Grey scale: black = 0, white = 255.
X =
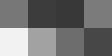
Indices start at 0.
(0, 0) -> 119
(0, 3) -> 123
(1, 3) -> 71
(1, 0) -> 242

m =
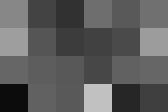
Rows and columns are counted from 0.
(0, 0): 135
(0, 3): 110
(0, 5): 112
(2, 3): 71
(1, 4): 74
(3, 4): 38
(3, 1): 97

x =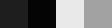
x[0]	30
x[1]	4
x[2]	233

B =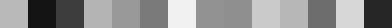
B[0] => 185
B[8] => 143
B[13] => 38
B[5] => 122

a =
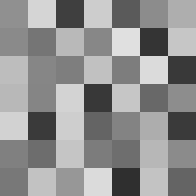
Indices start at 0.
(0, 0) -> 144
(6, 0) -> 120
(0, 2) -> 63
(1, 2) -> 185
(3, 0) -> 184
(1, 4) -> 224
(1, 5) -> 52
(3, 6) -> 141
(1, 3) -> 135
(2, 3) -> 193
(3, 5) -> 104
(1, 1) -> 117
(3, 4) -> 198
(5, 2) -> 197
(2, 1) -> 134
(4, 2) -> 206

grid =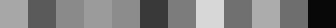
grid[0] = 167
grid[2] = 138
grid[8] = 112

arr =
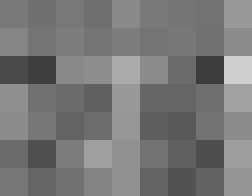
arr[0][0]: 121
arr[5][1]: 79
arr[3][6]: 101
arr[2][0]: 74
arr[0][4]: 138
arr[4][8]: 140
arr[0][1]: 112
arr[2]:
[74, 63, 137, 142, 171, 140, 107, 60, 207]
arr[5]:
[107, 79, 124, 159, 145, 115, 96, 78, 158]
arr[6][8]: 149
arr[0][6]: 117
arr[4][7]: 114
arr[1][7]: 113
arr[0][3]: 111
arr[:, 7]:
[114, 113, 60, 111, 114, 78, 98]

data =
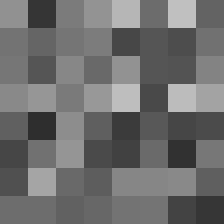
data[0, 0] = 145
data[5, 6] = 49
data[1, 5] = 85
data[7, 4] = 115
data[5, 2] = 149
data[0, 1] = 53
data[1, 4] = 71
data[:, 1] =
[53, 101, 85, 150, 46, 113, 165, 109]
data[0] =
[145, 53, 123, 147, 182, 108, 192, 99]
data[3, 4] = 190
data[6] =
[80, 165, 105, 93, 134, 134, 137, 95]
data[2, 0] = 118
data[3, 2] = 122
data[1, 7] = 113
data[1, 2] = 117
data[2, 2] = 135
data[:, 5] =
[108, 85, 85, 73, 88, 106, 134, 116]
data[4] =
[96, 46, 141, 95, 59, 88, 70, 75]

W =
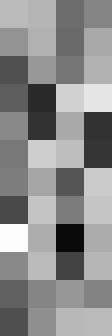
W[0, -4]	186
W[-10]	[80, 152, 117, 177]
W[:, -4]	[186, 147, 80, 93, 137, 120, 125, 72, 252, 137, 97, 79]
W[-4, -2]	10
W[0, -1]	132
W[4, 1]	50
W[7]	[72, 196, 124, 197]
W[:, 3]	[132, 168, 177, 229, 50, 53, 203, 197, 172, 182, 131, 186]
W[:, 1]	[180, 177, 152, 41, 50, 206, 166, 196, 173, 187, 133, 143]
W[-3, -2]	66

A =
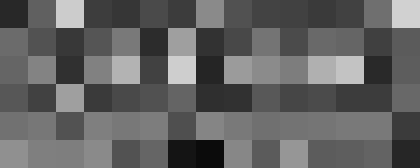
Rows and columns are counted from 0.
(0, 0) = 40
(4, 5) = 125
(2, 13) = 41
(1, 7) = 50
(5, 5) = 101
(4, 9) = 112
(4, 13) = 121
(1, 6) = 159
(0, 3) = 61
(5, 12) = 94
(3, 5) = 81
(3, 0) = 87
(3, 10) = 70
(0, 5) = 74
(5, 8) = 135
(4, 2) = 82
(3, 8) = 49
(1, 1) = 82
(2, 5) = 65
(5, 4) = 82
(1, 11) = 105
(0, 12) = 65
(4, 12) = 121
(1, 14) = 91

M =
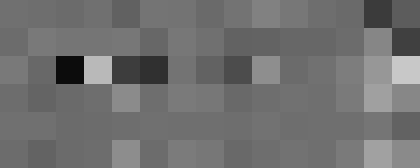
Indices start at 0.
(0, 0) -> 112
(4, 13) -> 117
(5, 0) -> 108
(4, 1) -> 112
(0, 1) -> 110
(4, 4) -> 110
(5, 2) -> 107
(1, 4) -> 119
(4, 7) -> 111
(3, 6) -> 122
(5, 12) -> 122
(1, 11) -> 103
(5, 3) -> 109
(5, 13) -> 161
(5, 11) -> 111
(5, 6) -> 123
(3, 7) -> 119
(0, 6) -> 115
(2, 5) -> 48
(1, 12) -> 108
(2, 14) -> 200
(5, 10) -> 114
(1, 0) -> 108
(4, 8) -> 110
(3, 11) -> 111
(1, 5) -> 103
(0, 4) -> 97
